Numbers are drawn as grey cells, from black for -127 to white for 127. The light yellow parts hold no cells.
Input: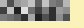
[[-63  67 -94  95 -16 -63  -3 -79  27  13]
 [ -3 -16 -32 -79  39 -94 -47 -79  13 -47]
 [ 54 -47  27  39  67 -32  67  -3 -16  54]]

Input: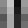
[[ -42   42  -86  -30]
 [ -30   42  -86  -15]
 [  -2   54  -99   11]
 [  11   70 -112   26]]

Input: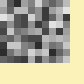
[[-83 -12  31   2  82  44  70 -83 -27  16]
 [-68  70  70   2 -12 -83  31 -12   2  70]
 [-56  70 -12   2  31  44 -56  31 -68  31]
 [-40  16 -40 -56  16 -68 -27  98  82   2]
 [-27 -40 -56 -68  44 -56  16 -27  16  70]
 [-12 -27  16 -40 -56 -56  58  44  58  44]
 [ 31 -27  58  58 -12  16 -68  31  58  98]
 [ 58 -40 -83  31   2  82   2 -27   2  58]
 [ 98  70 -40 -56  82  16 -68 -27  44 -68]]

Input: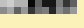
[[  11   39  -30   24  -74  -15   -3  -89   11  -15   24]
 [  65   77   51   51 -119  -30 -104 -104   -3  -74  -30]]

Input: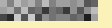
[[-56 -85  73 -42  73 -56  15 -13   2   2 -27 -13 -98  31]
 [ 31  47 -13  60 -27 -13 -70 -13 -27 -70  15 -42  15  60]
 [ 47   2  60  31  47   2  60   2  31  31  15  31 -42 -27]]

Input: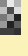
[[-65 -65 -78]
 [ -7  38 -93]
 [  9 105  53]
 [ 25 -93 -33]
 [ 65 -49  93]]

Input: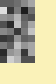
[[-85  21  37 -71  37]
 [-71 -59  21 -30 -17]
 [-59  78  53 -46 -46]
 [-46 -85  65 -17  37]
 [-30 -30 -17   9  37]
 [ -5 -30  65  21  37]
 [  9  -5 -71  -5  65]
 [ 21   9  53 -30 -46]
 [ 93 -71  -5 -98 -17]]

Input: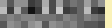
[[ -39   16    3  -25   16   31  -39   16    3  -11    3  -25  -39  -39
   -52]
 [ -11    3  -11    3    3  -11  -11  -11  -25    3  -11  -25    3  -11
   -25]
 [  31  -39   16   16  -68  -52   43  -52   31  -39  -11  -25   31  -25
    16]
 [  59  -68   43  -39 -109  -68   59  -52   72  -68  -52  -25   59  -68
   -83]]
